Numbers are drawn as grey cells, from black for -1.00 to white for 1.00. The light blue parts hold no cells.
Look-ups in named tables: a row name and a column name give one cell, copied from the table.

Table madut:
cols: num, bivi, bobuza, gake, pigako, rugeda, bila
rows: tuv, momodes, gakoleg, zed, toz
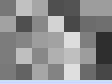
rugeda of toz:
-0.17
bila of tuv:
0.23
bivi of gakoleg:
0.04
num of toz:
-0.05
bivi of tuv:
0.51
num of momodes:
0.27
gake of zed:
0.37
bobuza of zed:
0.05
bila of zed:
-0.65
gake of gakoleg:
0.26
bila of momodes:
-0.13
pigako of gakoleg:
0.73
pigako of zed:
0.49
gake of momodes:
0.65
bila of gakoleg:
-0.65
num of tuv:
-0.06
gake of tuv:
-0.38
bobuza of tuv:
0.30
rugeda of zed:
0.24

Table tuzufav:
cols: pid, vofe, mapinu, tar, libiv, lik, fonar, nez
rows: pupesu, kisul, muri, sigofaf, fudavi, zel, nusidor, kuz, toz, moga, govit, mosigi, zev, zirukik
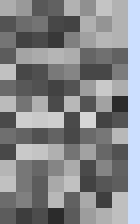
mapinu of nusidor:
0.38
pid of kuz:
-0.43
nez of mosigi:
-0.26
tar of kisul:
-0.46
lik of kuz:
0.67
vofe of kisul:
-0.16

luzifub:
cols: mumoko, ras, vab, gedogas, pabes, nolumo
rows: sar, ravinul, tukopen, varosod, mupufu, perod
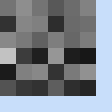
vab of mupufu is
0.07
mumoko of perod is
-0.35
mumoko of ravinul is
-0.61
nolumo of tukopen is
-0.03
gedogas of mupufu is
-0.60
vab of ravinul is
0.00
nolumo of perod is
-0.71
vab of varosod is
-0.76
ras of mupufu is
0.00
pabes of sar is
-0.15
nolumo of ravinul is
-0.13
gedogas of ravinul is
-0.65
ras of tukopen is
-0.05
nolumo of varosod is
-0.82
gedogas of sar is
-0.31
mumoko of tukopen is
0.07
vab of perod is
-0.61

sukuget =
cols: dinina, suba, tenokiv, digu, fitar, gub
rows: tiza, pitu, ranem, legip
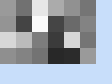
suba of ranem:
0.47
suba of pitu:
-0.47
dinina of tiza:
0.21
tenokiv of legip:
-0.10
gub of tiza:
-0.08
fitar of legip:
-0.66
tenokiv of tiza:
0.81
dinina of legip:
0.12
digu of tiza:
0.34
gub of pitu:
0.03
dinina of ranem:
0.69
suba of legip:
0.03
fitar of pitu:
-0.17
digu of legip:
-0.69
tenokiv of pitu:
0.96
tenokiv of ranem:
-0.02
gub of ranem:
-0.08
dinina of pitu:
0.16

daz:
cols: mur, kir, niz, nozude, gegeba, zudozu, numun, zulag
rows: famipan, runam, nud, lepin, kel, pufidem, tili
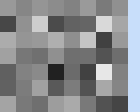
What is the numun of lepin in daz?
-0.35
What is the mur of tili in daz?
0.29
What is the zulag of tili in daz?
-0.46
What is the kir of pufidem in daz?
-0.03
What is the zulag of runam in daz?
0.30
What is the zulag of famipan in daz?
0.13
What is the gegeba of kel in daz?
-0.16
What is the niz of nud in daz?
0.20
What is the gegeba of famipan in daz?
0.02
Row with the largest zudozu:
nud

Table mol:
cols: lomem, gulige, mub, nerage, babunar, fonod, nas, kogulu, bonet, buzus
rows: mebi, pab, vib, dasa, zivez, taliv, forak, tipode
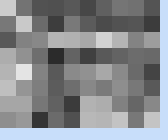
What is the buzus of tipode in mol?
0.54
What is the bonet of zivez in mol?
-0.17
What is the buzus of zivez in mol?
-0.47
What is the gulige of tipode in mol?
0.19
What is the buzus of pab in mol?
-0.53
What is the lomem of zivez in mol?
0.41
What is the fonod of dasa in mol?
-0.50
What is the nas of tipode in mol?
0.42
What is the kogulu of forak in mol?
0.01
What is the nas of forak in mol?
0.36
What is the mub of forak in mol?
-0.07

